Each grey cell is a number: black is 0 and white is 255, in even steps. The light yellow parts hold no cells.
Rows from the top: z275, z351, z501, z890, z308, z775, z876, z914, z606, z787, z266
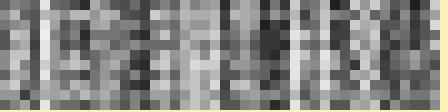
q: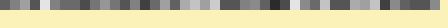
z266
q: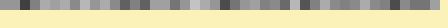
z787
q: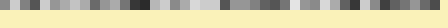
z876
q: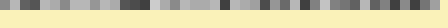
z351

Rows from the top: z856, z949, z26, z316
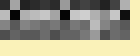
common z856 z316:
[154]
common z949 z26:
[187]
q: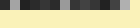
z856
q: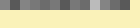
z26

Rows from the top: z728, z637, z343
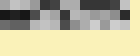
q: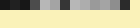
z637
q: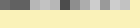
z343

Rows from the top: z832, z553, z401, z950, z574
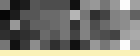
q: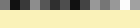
z574
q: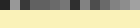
z401
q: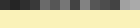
z950
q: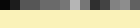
z553

